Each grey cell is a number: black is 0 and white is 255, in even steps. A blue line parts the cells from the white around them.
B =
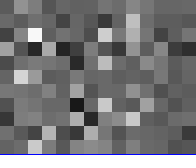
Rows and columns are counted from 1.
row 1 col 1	91
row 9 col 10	201
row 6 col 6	121
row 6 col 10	99
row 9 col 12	88
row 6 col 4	92
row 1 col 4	85
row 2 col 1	105
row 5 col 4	117
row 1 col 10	134
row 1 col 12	102
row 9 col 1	55
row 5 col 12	118
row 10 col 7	174
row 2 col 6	102
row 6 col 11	94
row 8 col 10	89
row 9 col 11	95
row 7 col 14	92
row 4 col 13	60
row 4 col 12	135
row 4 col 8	85
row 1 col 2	146
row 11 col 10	127
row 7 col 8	105
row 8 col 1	81
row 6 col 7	102
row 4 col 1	161
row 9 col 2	125
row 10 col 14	58
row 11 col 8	132
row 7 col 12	80
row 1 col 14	104
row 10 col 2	89
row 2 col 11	109
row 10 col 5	77

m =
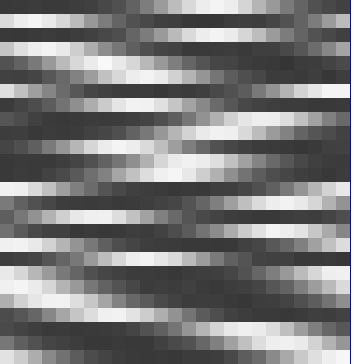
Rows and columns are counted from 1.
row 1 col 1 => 57
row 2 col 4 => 233
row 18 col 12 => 60
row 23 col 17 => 65
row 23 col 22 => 59
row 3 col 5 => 57
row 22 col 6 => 222
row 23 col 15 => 91
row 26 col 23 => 223
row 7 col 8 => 64
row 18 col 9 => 78
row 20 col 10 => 60
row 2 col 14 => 56
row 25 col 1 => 119
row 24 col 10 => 69
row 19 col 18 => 84
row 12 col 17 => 192
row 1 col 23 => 81
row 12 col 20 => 105
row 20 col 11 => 60
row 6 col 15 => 149
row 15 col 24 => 178
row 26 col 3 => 173
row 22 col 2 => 209
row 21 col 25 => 218
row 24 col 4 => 58
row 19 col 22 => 57
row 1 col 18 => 213
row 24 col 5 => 59
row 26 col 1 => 226
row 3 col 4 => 60
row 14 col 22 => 149
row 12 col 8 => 98
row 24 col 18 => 239
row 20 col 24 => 238
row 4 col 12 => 69
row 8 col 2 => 68
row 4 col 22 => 86
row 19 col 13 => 217

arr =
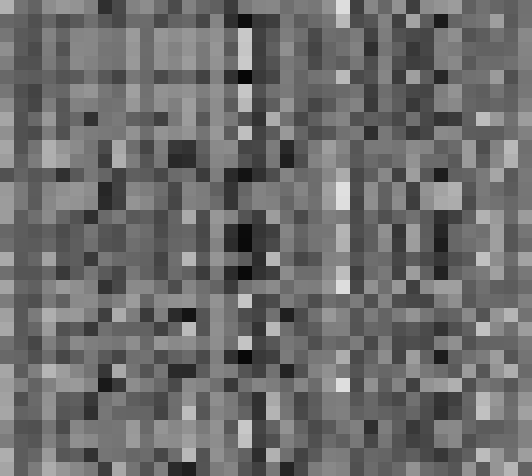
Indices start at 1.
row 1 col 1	178
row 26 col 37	85
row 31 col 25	117
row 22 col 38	129
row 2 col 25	186
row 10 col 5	81
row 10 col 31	70
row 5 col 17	111
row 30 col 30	102
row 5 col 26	119
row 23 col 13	43
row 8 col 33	137
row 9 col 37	113
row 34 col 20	120
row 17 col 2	93
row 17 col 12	76
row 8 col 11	115
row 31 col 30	56
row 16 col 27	107
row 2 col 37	90
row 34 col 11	83
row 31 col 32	136
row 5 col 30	62
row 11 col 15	97
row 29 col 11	87
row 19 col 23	84
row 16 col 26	75
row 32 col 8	119
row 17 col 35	112
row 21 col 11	137
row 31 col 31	74
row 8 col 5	86
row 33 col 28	101
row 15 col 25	222
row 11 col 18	69
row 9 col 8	116
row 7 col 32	127
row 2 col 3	80
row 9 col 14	156

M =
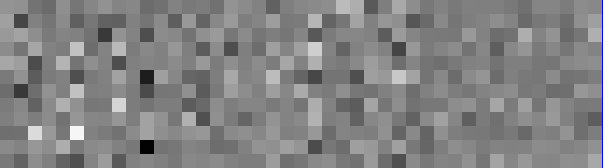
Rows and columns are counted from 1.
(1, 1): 147
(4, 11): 136
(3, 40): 147
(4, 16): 140
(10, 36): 114
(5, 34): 129
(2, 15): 100
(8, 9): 213
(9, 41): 129
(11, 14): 132
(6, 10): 130
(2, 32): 137
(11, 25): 109
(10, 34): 121
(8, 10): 124
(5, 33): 121
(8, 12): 125
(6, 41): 115
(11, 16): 109
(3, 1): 153
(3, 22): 133
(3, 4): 122
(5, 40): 118
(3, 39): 132
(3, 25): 135
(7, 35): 131
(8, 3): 98
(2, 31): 106
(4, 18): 127
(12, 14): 136
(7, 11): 75
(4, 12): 129
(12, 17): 129
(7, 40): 109
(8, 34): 145
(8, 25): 101
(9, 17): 123
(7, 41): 111
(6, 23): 71

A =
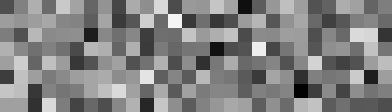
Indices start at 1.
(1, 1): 79
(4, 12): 123
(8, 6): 68
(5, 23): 211
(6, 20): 165
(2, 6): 131
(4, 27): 194
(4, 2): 136
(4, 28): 117
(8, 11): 38
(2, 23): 105
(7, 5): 117
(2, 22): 167
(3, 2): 81
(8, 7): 104
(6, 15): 185
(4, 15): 119
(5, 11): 114
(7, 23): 62
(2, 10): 86
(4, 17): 77
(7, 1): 197
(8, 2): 160
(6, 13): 133
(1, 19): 92
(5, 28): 189
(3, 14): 196
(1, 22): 158
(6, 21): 143
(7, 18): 94
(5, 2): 206
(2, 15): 111
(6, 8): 171
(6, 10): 151
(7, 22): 2
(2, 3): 157
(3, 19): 139
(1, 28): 126
